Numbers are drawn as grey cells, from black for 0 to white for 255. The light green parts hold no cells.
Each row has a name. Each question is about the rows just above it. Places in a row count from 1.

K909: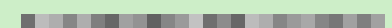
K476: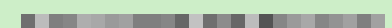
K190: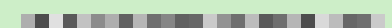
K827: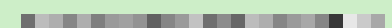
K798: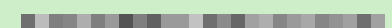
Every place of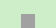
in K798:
17 24 26
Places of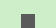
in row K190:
4 18
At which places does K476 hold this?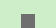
1 14
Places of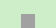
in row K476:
8 24 26

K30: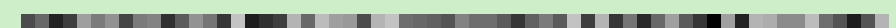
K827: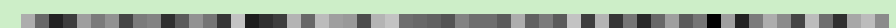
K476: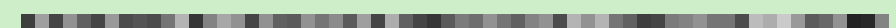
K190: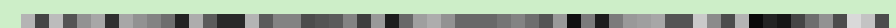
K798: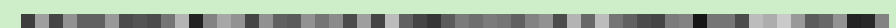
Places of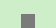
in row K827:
6 9 38 53
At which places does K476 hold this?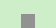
4 16 18 21 34 38 41 49 59
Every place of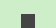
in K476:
3 6 17 26 29 46

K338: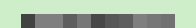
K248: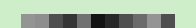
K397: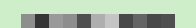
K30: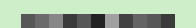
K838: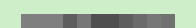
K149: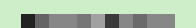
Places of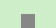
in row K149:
3 4 8 10 11
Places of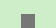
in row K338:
5 10
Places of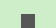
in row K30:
1 5 10
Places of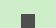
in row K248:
3 8 11

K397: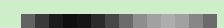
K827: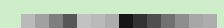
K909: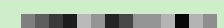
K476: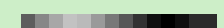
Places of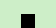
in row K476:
11
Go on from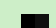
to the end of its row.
[43,43]
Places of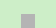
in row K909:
11 13
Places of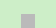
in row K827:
1 6

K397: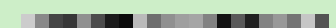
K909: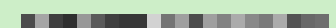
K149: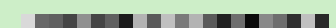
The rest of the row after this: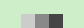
[55,144,76,27,11,186,110,144,159,165,130,19,90,33,130,152,116,198,83]
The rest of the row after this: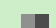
[27,11,186,110,144,159,165,130,19,90,33,130,152,116,198,83]

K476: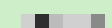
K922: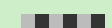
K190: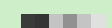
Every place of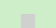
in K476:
1 4 5
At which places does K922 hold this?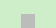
1 3 5
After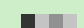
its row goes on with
[224]
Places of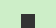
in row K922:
2 4 6
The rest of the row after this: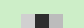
[208,208,138]
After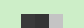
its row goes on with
[145,196,224]

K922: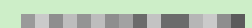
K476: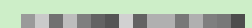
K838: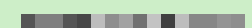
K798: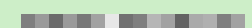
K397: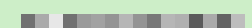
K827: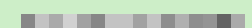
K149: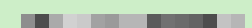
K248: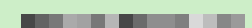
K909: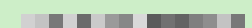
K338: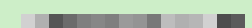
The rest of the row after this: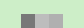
[182,209,77,91]
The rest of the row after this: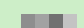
[64,189,135,135,148,142]
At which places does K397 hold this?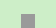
5
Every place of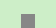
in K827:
1 6
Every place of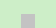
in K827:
2 7 8 10

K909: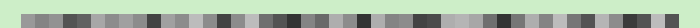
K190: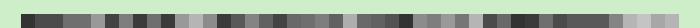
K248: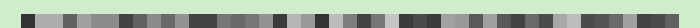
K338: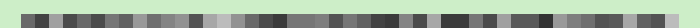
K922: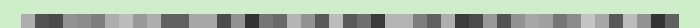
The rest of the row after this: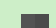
[146,140,126,174,188,153,174,97,97,167,167,75,146,51,118,105,181,146,89,188,89,111,59,181,181,126,97,174,59,75,153,83,146,167,160,118,140,196,167,89,188,146,51,97]
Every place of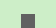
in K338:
8 25 45
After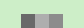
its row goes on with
[51,174,132,140,67,75,174,181,167,111,51,118,174,132,188,118,83,181,140,59,83,188,83]
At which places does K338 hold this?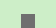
10 41
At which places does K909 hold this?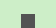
4 19 41 45 47

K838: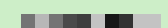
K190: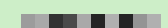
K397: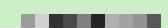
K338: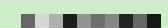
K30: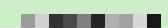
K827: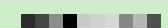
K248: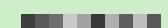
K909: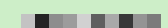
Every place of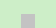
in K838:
6 9 10
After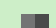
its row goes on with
[62,195,23,50,195,195]
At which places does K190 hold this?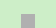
7 10
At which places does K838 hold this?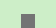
1 3

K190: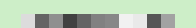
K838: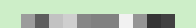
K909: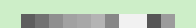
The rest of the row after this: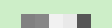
[162]
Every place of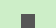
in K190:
10
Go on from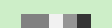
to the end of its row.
[65]
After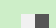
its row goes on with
[156]
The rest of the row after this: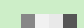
[162]

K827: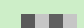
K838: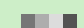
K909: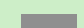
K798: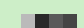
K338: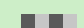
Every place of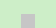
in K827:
2 4
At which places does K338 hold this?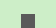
1 3
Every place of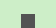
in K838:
4
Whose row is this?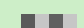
K827
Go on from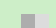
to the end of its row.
[83]
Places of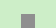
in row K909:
1 2 3 4
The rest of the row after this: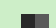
[69]

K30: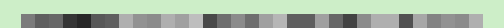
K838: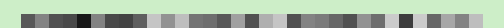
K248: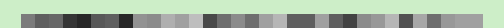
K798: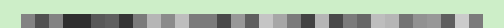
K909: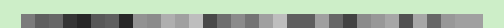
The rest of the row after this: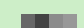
[167,81,167,103,152,160,160]
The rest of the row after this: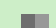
[160,160]
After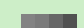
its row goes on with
[146,110,203,61,203,103,167,131,190]
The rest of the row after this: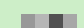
[110,152,160,160]
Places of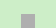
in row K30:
8 11 26 27 33
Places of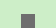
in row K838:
14 26

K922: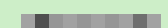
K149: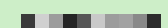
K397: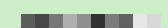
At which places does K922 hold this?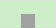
1 4 6 8 10
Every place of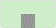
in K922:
3 5 7
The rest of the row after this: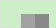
[44]

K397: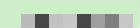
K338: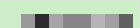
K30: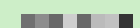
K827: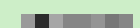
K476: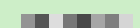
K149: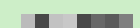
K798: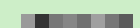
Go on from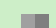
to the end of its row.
[200]
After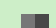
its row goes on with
[166,127,213]
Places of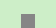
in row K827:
4 5 8
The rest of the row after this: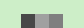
[200]

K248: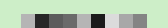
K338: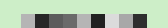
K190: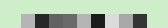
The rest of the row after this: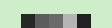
[219,168,46]
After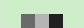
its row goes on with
[219,168,46]
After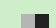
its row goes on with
[219,168,46]

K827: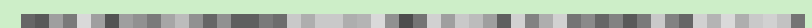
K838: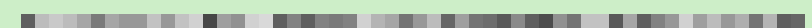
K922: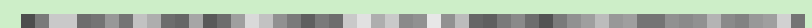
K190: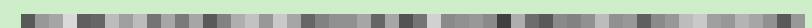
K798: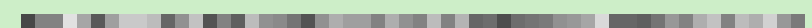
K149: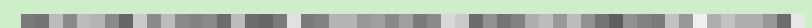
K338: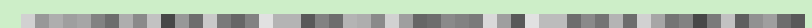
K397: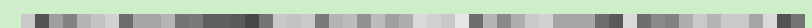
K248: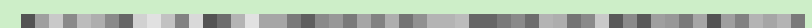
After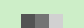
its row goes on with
[138,145,152,138,64,174,109,89,138,130,145,188,145,152,95,138,152,188,201,159,152,180,166,145,89,152]
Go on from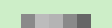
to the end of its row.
[201,138,188,138,130,138,109,188,109,102,122,225,122,130,180,180,152,159,138,159,122,138,217,201,109,145,116,130,174,188,152,188,145,116,95,145,130,122,194,152,239,174,194,174,174,152,109,231]
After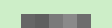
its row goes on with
[83,122,145,159,188,152,159,116,116,145,138,145,180,138,130,152,159,209,116]

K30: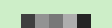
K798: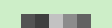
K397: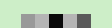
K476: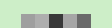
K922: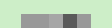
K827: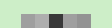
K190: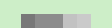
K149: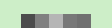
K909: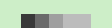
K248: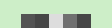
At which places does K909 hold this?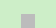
4 5
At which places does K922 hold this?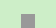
1 2 5
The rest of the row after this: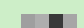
[106]

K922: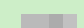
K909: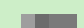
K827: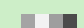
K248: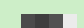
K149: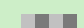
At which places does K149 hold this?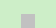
1 3
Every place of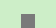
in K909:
3 4

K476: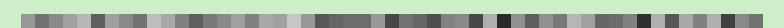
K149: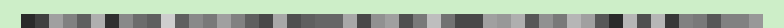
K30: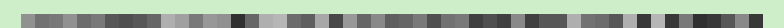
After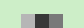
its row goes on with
[48,56,87,137,56]
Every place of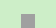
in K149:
3 15 27 34 41
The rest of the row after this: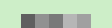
[102,108,129,48,175,87,168,129,175,64,137,114]

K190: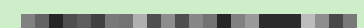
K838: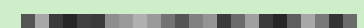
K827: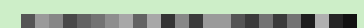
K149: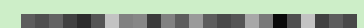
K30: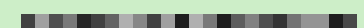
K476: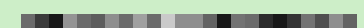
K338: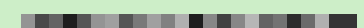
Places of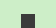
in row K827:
13 17 19
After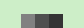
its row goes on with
[115,148,148,30,73]
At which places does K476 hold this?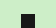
3 15 19
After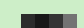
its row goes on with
[79,142,99]
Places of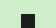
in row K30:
12 15 23

